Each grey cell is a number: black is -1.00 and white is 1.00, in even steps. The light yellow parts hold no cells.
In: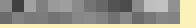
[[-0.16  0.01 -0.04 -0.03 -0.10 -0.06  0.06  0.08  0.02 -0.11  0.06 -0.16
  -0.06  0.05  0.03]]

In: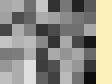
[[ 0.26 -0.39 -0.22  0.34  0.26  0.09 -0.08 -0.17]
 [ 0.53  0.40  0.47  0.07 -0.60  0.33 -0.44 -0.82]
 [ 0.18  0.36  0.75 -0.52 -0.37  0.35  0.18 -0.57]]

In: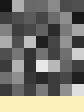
[[-0.50 -0.39 -0.28 -0.45 -0.15  0.11 -0.81]
 [ 0.34 -0.38  0.50 -0.76 -0.46  0.15 -0.63]
 [-0.54  0.40 -0.63  0.81  0.44 -0.21 -0.50]
 [-0.55 -0.20 -0.49 -0.04 -0.53  0.12  0.75]]

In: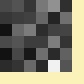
[[-0.57 -0.52 -0.49 -0.19 -0.72 -0.12]
 [-0.42 -0.34 -0.52 -0.52 -0.02 -0.59]
 [-0.66 -0.59 -0.18 -0.68  0.89 -0.34]]

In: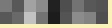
[[-0.31 -0.18  0.52 -0.10 -0.78 -0.34  0.10  0.03 -0.38]]

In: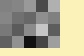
[[ 0.05 -0.12 -0.19  0.12  0.00]
 [-0.25  0.14 -0.87 -0.46  0.24]]

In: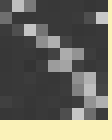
[[-0.13 -0.56 -0.56 -0.55 -0.55 -0.55 -0.54 -0.39  0.56]
 [-0.56 -0.55 -0.52  0.12  0.38 -0.46 -0.56 -0.55 -0.55]
 [-0.57 -0.55 -0.59 -0.52  0.22  0.29 -0.49 -0.56 -0.54]
 [-0.56 -0.55 -0.55 -0.57 -0.56 -0.53  0.01  0.49 -0.45]
 [-0.57 -0.56 -0.58 -0.55 -0.57 -0.39  0.56 -0.14 -0.54]]
